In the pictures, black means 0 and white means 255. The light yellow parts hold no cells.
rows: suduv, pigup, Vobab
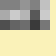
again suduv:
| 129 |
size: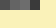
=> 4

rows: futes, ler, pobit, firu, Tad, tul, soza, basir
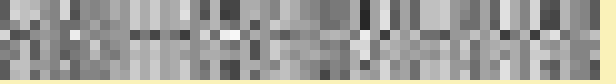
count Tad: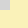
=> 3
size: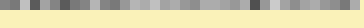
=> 36
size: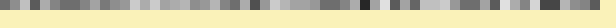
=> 60
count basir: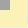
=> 6
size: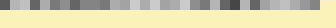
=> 32

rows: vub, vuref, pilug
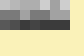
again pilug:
| 59 |
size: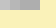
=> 4
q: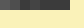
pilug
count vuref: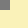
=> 4
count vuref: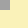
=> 3

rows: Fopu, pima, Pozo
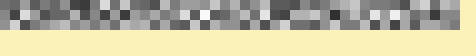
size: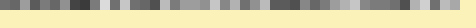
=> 46
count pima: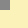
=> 7
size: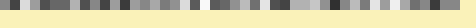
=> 46

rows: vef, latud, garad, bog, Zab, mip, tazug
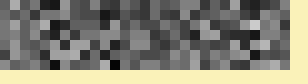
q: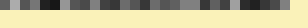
vef
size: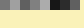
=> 8
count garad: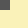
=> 1

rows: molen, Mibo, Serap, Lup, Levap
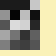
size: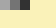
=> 3
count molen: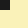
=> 3
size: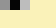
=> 3
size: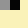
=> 2
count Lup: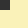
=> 1

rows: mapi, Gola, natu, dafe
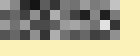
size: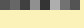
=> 8
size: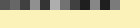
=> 12

